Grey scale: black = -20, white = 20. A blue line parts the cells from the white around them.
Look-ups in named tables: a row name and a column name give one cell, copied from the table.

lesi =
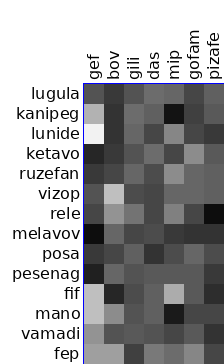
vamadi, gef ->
3
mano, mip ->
-16
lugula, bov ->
-11
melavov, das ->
-8
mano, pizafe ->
-9
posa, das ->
-12
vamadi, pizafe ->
-12
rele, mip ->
0
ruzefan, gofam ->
-4
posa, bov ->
-9
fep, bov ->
5
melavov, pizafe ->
-12
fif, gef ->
10
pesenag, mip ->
-6
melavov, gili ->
-9
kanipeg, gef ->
8
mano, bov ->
2

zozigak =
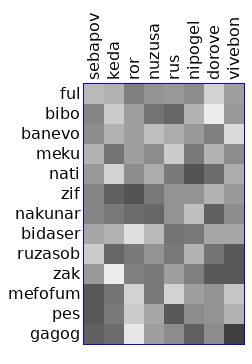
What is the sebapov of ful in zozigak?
9
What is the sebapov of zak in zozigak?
4
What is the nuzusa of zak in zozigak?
-1
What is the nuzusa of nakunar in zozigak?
-4
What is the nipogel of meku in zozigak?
-1
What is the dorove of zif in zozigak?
8
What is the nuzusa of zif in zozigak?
-1
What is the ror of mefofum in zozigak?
13
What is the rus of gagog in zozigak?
2
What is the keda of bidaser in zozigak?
8
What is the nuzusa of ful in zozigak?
3
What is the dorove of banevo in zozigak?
0
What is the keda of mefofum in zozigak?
-2

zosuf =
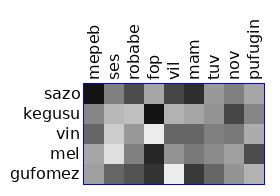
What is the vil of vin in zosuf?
-4
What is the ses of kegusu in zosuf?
9
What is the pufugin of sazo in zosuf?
6
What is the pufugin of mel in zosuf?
-8
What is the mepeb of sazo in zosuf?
-17
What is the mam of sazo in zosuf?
-13
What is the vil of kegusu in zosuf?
8
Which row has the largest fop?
vin

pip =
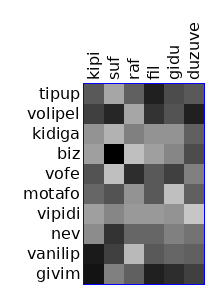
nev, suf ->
-12
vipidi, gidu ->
3
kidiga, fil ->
3
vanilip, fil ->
-6
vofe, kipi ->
-7
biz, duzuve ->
-8
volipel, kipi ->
-10
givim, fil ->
-15
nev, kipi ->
2
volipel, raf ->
6
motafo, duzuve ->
-5
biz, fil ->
5

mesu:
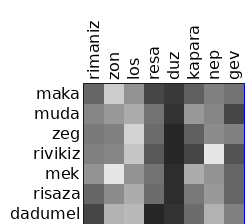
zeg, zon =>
0
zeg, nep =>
2
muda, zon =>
4
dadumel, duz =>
-12
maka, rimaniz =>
-4
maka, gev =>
-2
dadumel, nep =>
8
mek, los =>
3
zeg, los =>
13

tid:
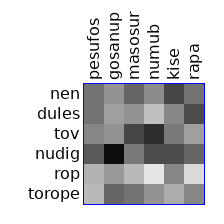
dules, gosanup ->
5
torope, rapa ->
1
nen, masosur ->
-4
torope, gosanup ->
-4
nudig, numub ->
-8
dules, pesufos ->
-2
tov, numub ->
-13
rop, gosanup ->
4
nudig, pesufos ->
-6
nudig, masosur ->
-1
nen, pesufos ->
-2
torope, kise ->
7
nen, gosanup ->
3
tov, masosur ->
-9
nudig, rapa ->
-4
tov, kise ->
-1
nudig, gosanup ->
-18
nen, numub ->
2
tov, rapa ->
5

